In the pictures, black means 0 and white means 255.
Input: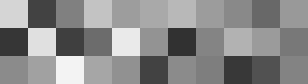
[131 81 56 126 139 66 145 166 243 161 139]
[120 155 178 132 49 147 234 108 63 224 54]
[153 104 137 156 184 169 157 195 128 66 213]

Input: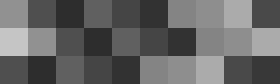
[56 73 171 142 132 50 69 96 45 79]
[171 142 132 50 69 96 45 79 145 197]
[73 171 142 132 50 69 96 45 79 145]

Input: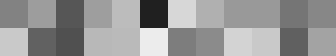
[163 96 201 211 139 125 236 186 184 80 97 201]
[135 117 153 153 176 215 32 188 158 86 157 130]

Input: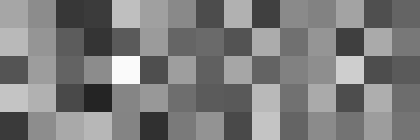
[116 157 115 139 100 196 73 147 122 48 132 183 169 141 58]
[109 174 77 170 113 185 89 91 110 152 133 36 73 177 196]
[90 77 206 142 129 99 166 96 158 78 250 140 99 157 84]
[120 170 63 149 112 172 83 106 101 155 90 52 92 149 185]
[100 79 163 130 138 64 177 76 137 160 191 59 55 140 166]

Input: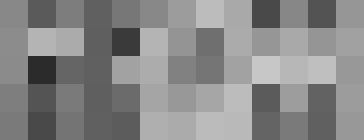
[152 96 122 100 185 187 171 175 92 96 116 73 122]
[156 98 157 91 188 166 152 165 107 95 122 84 126]
[152 191 183 199 162 117 129 172 162 96 101 43 139]
[161 149 169 150 171 111 148 180 58 95 171 180 140]
[150 83 135 73 169 188 156 136 119 96 125 90 136]

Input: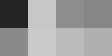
[176 186 202 138]
[134 141 199 36]

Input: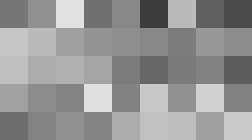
[201 160 189 193 172 131 144 131 109]
[129 208 145 200 130 223 131 140 161]
[93 130 123 103 124 165 176 172 191]
[139 152 124 135 141 148 160 186 197]
[74 96 186 60 135 112 225 144 119]
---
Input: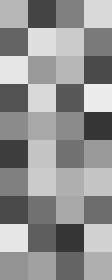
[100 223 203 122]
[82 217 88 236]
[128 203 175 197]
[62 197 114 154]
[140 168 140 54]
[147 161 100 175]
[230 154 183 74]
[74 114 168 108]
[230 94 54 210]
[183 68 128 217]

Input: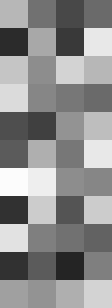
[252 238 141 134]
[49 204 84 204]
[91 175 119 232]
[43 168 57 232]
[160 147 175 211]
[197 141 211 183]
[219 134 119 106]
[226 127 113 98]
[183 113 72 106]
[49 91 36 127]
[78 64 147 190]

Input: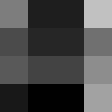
[89 67 67 141]
[75 38 38 112]
[125 30 30 193]
[24 1 1 162]

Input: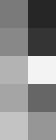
[179 243]
[195 150]
[165 102]
[136 52]
[122 38]

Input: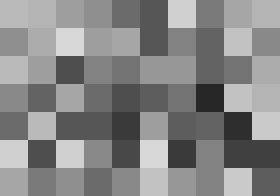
[107 186 86 86 58 158 93 99 46 202]
[186 180 158 143 107 86 208 122 166 180]
[143 172 215 158 166 86 130 99 194 137]
[186 158 78 130 115 151 151 99 115 172]
[166 122 143 107 137 194 151 130 202 93]
[137 99 166 107 78 93 115 39 194 180]
[208 78 208 137 72 215 58 130 64 64]

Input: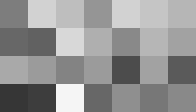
[125 210 190 149 210 197 182]
[169 155 131 155 76 162 90]
[103 97 216 175 137 182 162]
[54 61 245 103 143 119 137]

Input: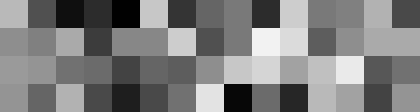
[154 148 113 107 67 101 93 142 199 213 162 192 234 87 113]
[142 128 170 60 135 135 205 80 121 242 219 93 142 170 170]
[148 101 178 73 30 73 113 227 7 107 38 185 162 67 148]
[185 80 15 44 1 199 52 101 121 44 205 121 128 178 73]

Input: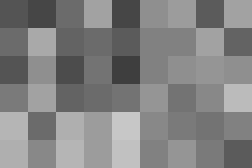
[107 169 99 107 91 129 129 162 99]
[122 162 99 107 115 149 115 136 187]
[84 143 76 115 62 129 143 149 143]
[175 136 181 156 193 129 149 122 91]
[181 107 175 156 199 136 122 115 129]
[84 70 107 162 70 143 156 91 162]
